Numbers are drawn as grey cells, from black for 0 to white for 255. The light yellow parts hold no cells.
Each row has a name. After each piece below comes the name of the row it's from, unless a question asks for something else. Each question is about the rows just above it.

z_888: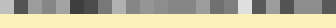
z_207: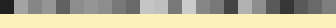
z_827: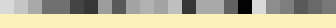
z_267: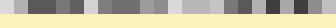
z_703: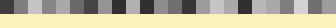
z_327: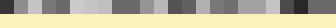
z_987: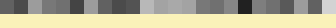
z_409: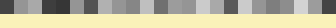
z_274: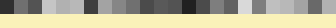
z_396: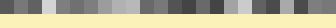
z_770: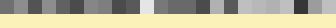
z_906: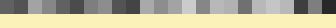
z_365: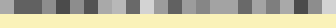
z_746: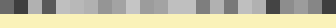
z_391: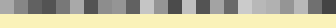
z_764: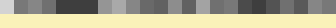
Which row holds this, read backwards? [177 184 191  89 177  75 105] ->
z_770
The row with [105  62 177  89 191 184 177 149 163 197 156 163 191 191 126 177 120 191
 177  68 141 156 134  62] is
z_746
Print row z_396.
[ 89 120  97 211 126 112 126 156 177 184 105 120  83  68 105  68 163 203
  97  75 169  75 126 120]
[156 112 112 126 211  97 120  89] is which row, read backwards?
z_267
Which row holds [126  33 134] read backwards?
z_987

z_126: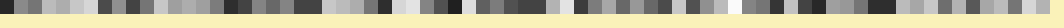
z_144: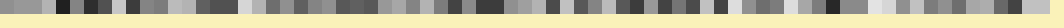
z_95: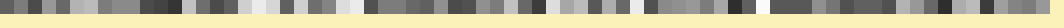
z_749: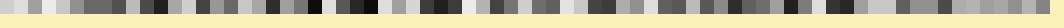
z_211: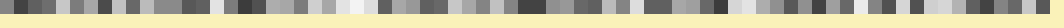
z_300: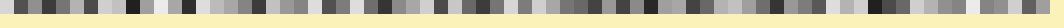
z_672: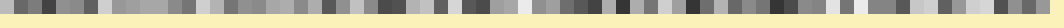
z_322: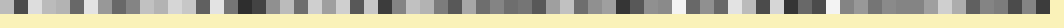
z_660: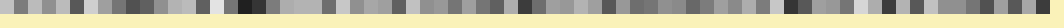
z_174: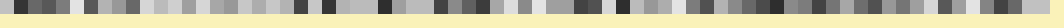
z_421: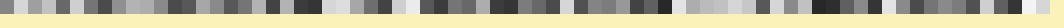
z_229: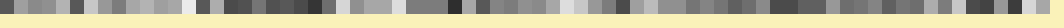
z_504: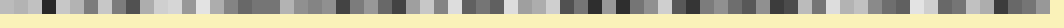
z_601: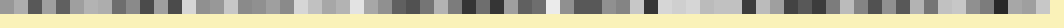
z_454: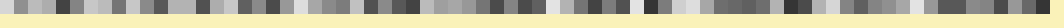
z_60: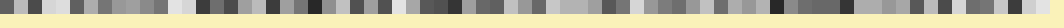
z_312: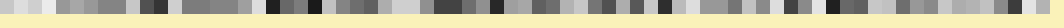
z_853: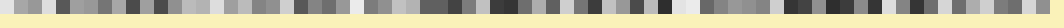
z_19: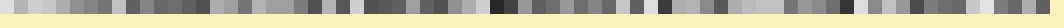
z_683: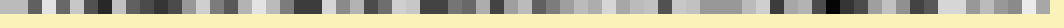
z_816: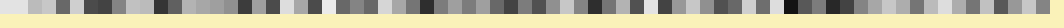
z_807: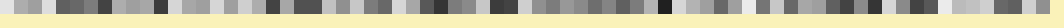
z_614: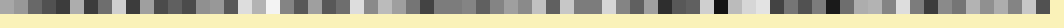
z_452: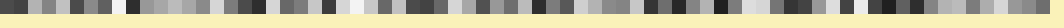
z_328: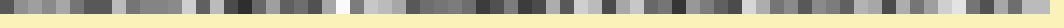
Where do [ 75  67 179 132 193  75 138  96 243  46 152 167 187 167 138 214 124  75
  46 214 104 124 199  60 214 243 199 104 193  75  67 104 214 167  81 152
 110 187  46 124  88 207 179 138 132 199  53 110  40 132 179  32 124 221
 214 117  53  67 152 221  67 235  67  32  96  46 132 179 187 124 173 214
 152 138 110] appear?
z_452
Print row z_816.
[227 227 187 199 104 207  75  67 132 193 187  53  96 179 167 159 144  60
 159  75 221 167  75 235 104 132 104 214 167 117  46 124 159 124 159 104
  67 124  81 144 199 132  46 117 179  81 227  67 152 199 144  81 104 207
 110 221  19  88 124  40  67 132 167 199 173 117 187 221 173 117 193  88
 152 199 132]
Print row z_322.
[187  75 221 187 179 104 227 152 104 132 193 179 214 199  96 227 117  46
  67 144 187 110 207 159 207  88 199  60 132 193 179 124  88 167 110 132
 110 117  88 159 193 110 144 159  53  88 144 138 243 104 144 104 227 187
  75 214  53 104  75 243 132 152 117 138 132 132 159 207 173  96 132 124
  75 132  60]
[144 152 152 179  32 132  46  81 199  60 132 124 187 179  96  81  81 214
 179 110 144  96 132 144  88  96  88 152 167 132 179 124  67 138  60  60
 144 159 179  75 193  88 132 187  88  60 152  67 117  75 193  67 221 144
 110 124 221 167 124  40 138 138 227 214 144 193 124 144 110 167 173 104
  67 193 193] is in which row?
z_144

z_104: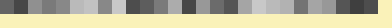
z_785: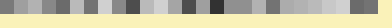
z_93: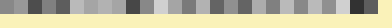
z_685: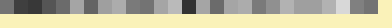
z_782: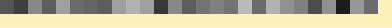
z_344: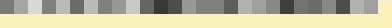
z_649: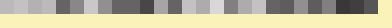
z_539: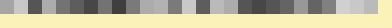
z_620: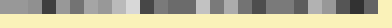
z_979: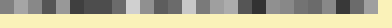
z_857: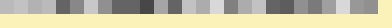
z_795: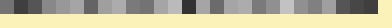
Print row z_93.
[136 152  77 128  93 186 165 178 165  71 136 208 165 122 178 100 144 100
 172 128 186 136 186 144 208  50  93]
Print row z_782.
[ 85  63 136  93 159 107 100  93 159 178 159  56 136  93 115 128 115 186
 107 178 144 128  77 144  28 152 107]
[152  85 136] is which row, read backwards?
z_979
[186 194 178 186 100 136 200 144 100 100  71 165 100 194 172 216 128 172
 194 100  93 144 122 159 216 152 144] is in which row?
z_857

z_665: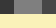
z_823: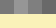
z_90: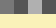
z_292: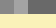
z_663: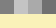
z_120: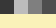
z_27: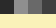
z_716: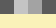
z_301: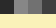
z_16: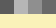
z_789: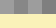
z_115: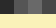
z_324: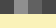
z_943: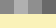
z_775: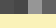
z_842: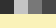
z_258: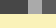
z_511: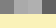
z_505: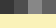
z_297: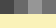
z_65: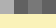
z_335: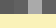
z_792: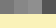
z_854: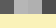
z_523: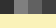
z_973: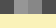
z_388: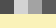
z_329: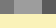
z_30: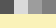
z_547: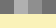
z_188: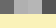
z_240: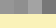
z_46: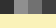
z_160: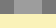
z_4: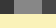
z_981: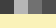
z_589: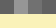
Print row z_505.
[ 55  78 135  97]
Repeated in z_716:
[91]
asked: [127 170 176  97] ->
z_511
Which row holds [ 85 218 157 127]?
z_30
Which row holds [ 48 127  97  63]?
z_523
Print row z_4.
[ 55 135 135  71]
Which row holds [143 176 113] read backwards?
z_547

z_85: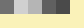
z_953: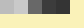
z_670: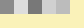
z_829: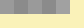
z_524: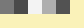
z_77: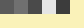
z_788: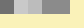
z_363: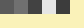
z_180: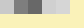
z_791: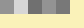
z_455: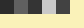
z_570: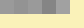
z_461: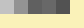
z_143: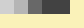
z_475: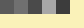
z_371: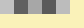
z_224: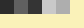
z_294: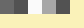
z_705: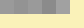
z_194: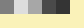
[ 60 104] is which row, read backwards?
z_953
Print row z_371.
[194  96 167  90 188]

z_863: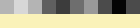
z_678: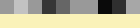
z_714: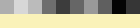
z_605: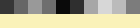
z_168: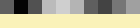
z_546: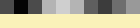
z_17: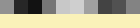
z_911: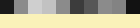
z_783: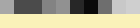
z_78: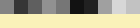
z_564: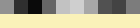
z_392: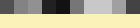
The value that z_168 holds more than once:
[95]
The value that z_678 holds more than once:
[153]

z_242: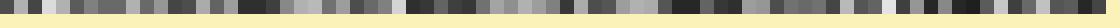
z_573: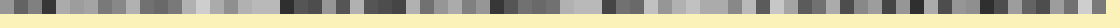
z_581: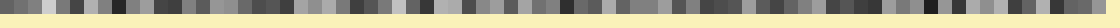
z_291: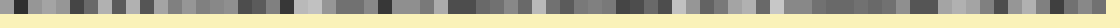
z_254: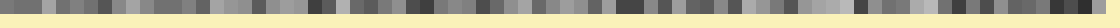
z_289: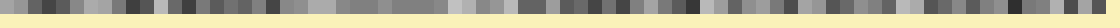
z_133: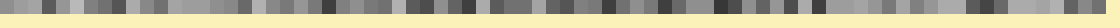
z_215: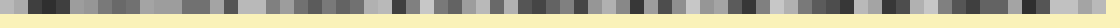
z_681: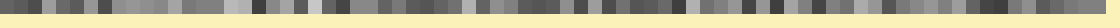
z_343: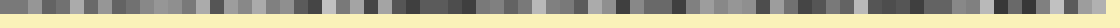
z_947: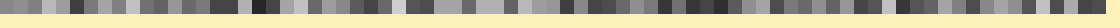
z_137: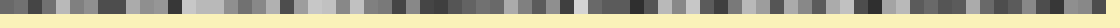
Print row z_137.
[105 113  69 113 185 128 143  77  77 171 143 150  55 199 185 185 143 113
 136 177  77 157 199 193 136 193 128 121  69 136  69  63  85  99 113 105
 171 128  91 143  63 212 105  91  91  47  85 185 136 199  91  63 121 185
 157  85 171 136  91 171 193  77  47 164 185  91 105  85  91 171 105  77
  91 136  77  55 143 136  77]
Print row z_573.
[150  99 128  55 171 157 164 121 136 177 113 105 121 177 206 171 143 177
 185 185  47  85  77 150  85 177  85  77  69 177 113 150 171 128 150  55
  85 113 105 113 177 185 185  69 113 105 193 150 177 193 171 171 136 185
  91 199 164  91 113 171  77 136 157  69 150  47 171  77 150 143  47  77
 157  99  77 157 113 206 121]
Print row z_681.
[ 99  91  77 157 105  91 150  77 143 150 143 136 164 121 128 128 185 177
  63 136 164  91 199  99  69 136 136  99 121  91  85  99 113 177  99 143
 128  91  85  91 143  77 157  77 113  85  91 105  63 177 113 128 150  69
 150  63 164 128  69 128 113 171 150  85 121 136 150 128 157  99  69  63
 121 143  91 105 121 128 128]
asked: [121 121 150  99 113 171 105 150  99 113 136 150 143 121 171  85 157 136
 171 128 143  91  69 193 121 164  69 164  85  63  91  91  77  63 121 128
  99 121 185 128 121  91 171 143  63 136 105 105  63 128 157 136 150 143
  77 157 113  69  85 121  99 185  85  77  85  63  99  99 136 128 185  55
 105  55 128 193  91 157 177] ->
z_343

